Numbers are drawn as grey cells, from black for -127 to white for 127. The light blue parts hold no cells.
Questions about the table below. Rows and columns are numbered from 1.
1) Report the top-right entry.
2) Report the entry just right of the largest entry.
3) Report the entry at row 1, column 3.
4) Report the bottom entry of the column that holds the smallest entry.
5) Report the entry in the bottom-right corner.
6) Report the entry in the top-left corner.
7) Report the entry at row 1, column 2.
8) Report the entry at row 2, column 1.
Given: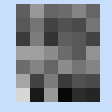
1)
-26
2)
-103
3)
-26
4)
-119
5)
-90
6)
-33
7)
24
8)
-39

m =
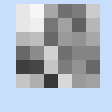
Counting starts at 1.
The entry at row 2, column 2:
110
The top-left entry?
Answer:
103
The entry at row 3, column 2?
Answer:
62
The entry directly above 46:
-57
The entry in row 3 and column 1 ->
54
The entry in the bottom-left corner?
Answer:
69
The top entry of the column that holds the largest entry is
118
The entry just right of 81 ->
-15
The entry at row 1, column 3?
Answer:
39
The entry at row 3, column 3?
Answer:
-23

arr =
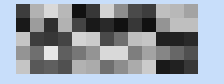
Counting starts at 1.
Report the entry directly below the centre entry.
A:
89
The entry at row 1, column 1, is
-66
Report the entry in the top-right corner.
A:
35
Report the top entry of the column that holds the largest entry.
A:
89
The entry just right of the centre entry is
-16
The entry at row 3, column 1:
69
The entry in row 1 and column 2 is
50
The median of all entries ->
-8
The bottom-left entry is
69
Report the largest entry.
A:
103
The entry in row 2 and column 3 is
-80
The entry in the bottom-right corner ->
-72
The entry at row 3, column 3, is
-72
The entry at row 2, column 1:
-102

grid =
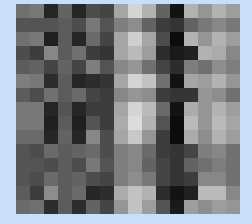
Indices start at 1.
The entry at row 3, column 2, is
-7
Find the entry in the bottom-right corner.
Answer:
21
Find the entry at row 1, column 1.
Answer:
-15
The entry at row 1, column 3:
-89
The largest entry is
92
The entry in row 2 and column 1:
-43
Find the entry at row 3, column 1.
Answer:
-15
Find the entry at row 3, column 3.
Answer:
-95
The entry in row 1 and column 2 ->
-7
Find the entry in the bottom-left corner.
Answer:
-21
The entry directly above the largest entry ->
84
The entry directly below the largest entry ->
72
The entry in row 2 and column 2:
-43
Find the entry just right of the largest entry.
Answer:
50
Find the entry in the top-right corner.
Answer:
29
